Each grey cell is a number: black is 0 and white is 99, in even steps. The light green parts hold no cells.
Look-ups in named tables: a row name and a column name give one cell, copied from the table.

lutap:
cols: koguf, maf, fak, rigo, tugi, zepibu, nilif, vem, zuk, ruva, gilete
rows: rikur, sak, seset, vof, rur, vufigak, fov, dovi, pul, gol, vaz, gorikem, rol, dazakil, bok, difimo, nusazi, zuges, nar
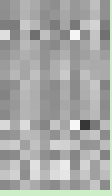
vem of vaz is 59
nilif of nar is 65
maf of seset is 48
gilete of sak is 56
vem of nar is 56
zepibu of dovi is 67
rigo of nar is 66
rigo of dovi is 74
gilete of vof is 44
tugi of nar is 57
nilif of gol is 67
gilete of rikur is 56
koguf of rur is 53
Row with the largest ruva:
seset

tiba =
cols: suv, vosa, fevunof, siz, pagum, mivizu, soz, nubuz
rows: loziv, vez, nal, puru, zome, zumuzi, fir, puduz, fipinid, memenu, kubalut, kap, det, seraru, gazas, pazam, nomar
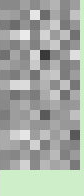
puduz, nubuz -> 61
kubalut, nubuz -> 59
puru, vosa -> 79
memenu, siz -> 48
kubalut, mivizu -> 66
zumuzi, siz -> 83
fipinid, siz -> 61
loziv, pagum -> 63
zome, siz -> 50
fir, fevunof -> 56
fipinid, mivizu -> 54
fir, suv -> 64
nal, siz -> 47
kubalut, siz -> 56
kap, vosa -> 61
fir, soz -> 49
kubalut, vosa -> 61
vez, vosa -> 61
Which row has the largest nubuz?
zumuzi

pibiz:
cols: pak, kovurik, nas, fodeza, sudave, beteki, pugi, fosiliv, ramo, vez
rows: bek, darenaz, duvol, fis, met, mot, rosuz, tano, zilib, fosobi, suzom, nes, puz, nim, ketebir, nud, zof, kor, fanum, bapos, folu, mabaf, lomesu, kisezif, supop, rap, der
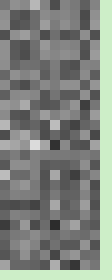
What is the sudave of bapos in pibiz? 36
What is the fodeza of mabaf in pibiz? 46
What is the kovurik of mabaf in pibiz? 50
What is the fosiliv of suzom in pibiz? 57
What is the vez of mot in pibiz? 60
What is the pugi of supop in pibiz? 34
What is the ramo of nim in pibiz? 57

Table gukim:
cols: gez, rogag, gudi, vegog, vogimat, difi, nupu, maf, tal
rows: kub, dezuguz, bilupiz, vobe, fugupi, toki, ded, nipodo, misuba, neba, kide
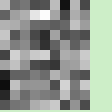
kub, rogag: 41
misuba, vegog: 58
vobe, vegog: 28
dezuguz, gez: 38
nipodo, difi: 69
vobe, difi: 63
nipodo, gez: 13
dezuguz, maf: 67
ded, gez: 64
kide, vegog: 67
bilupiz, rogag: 67
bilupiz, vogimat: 40
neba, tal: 50

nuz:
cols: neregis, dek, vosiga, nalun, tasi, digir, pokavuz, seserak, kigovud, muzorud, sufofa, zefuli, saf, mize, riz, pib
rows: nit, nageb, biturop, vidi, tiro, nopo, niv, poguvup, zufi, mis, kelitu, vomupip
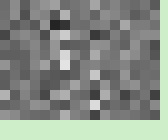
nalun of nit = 51
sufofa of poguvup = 35
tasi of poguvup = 37
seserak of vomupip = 50
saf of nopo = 61
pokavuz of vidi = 79
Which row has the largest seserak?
zufi

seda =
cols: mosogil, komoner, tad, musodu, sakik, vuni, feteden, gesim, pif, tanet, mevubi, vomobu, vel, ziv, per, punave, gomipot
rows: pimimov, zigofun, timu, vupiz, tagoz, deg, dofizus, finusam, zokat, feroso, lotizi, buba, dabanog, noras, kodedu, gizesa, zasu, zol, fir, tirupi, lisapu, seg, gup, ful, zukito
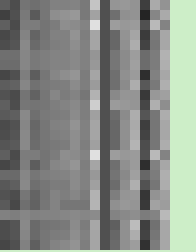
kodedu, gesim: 55
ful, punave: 46
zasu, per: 18
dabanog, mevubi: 31
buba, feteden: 49
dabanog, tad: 52
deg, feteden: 51
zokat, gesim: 54
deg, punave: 48
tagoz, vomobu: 40

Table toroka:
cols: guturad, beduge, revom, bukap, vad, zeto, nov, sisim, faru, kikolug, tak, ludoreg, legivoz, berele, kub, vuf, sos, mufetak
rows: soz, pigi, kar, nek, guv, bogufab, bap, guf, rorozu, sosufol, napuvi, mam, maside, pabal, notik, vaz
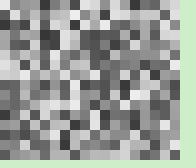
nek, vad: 21
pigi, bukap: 73
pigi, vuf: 78
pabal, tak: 66
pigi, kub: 78
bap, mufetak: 91
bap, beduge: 79
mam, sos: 36
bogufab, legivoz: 52
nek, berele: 29
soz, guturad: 90

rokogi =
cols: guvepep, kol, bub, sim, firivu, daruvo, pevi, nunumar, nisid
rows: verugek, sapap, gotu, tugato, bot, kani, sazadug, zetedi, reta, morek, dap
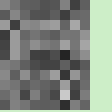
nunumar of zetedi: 58
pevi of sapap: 24
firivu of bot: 48
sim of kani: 25
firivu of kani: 24
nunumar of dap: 49
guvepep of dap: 34
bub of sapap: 40
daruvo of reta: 34
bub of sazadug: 37
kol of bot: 60
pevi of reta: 61
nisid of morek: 48
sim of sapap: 32
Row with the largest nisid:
bot

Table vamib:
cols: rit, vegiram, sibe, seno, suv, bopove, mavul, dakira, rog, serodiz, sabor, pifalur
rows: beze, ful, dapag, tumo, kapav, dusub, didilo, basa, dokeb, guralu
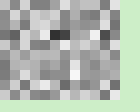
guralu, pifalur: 90
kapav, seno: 51
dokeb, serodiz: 58
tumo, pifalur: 53
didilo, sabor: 67
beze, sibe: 82
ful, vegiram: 83
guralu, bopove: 59

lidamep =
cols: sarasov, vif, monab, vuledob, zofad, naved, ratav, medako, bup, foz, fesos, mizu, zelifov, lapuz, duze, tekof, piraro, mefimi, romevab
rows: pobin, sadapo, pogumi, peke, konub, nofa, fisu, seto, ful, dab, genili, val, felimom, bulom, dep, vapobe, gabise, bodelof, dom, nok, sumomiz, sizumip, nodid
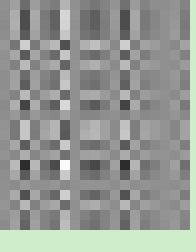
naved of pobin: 48
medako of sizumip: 56
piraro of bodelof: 56
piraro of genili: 55
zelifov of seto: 42
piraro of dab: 56
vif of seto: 62
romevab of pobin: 51
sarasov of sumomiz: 58
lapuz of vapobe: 52
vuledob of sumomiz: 50
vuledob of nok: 65
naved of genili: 36
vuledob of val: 59
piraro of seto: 56
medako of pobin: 56
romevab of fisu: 60

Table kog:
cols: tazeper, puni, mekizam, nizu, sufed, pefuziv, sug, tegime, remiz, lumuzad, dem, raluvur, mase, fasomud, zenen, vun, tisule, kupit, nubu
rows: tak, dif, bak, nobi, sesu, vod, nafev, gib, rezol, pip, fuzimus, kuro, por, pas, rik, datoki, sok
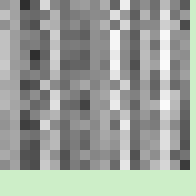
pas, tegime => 49
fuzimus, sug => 42
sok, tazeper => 54
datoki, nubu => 45
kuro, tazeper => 59
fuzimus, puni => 64
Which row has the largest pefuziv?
fuzimus

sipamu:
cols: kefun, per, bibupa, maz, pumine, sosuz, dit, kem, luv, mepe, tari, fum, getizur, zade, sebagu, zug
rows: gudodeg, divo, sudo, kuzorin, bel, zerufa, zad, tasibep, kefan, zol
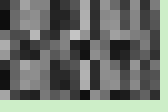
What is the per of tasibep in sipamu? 39
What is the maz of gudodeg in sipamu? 51
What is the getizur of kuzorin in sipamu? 56
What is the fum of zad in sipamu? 41
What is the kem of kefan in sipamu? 25
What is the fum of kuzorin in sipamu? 62
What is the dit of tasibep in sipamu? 16
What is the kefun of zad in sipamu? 17
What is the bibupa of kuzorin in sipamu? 30
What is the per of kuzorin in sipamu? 29
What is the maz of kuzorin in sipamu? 71
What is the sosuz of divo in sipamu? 14
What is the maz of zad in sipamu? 54
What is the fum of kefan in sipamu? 56
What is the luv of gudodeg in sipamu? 66
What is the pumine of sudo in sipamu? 44
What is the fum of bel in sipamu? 9
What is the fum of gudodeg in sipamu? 41
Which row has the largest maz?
kuzorin

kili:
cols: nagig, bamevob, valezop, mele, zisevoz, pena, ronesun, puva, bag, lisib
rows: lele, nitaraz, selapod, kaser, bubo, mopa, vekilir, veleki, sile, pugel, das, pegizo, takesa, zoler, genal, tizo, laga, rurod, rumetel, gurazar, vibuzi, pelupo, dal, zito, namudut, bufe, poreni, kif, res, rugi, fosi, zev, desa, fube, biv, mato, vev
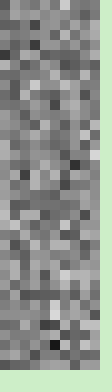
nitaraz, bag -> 37
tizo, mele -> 57
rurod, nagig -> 54
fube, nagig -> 56
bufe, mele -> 58
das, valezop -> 48
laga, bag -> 40
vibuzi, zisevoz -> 44
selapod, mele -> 27
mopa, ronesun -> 38
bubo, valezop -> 45
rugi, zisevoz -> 36
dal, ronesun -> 76
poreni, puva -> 51
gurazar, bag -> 64
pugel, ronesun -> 52

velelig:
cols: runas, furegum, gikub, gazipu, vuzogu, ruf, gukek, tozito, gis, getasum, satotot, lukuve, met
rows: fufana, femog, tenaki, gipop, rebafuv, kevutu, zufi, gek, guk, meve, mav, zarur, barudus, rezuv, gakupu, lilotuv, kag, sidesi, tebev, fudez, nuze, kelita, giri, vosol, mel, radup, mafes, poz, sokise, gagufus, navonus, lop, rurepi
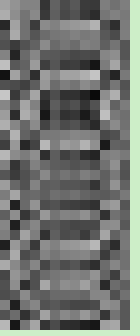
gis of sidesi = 49
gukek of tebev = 33
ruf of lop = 44
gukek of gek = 63
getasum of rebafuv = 48
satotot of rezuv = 28
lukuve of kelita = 44
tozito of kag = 32
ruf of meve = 30
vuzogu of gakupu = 71
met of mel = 47
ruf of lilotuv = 36
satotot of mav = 64
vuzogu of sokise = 65
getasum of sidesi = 45
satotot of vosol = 64
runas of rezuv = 35
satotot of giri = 54
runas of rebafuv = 31

